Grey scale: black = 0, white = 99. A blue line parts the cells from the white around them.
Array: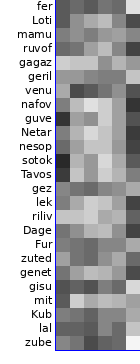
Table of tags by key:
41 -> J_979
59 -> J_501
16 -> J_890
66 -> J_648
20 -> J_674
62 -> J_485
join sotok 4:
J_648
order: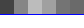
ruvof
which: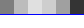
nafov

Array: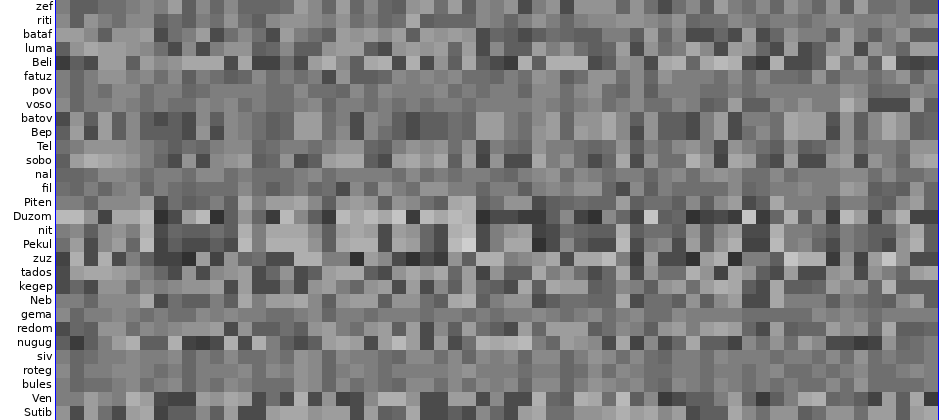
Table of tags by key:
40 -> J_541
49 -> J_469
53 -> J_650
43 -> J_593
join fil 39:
J_541
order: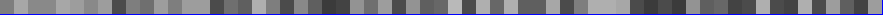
Ven
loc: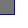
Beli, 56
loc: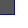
batov, 55
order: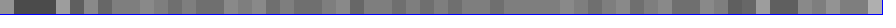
voso
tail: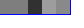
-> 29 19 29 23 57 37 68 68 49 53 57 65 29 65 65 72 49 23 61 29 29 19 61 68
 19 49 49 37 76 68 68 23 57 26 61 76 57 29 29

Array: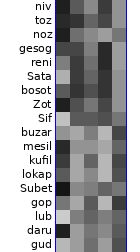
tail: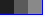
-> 23 57
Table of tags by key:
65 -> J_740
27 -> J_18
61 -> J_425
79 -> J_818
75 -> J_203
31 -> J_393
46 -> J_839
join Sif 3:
J_393
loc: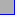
Sata, 0

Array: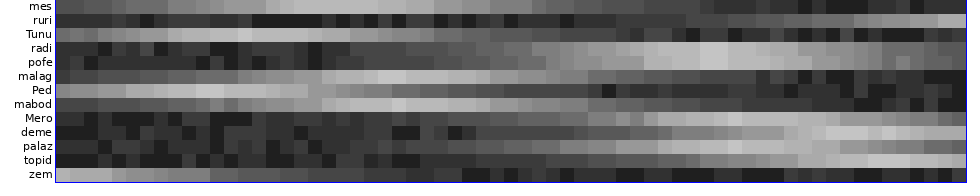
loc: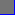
Tunu, 1
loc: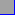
radi, 40
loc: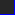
topid, 22

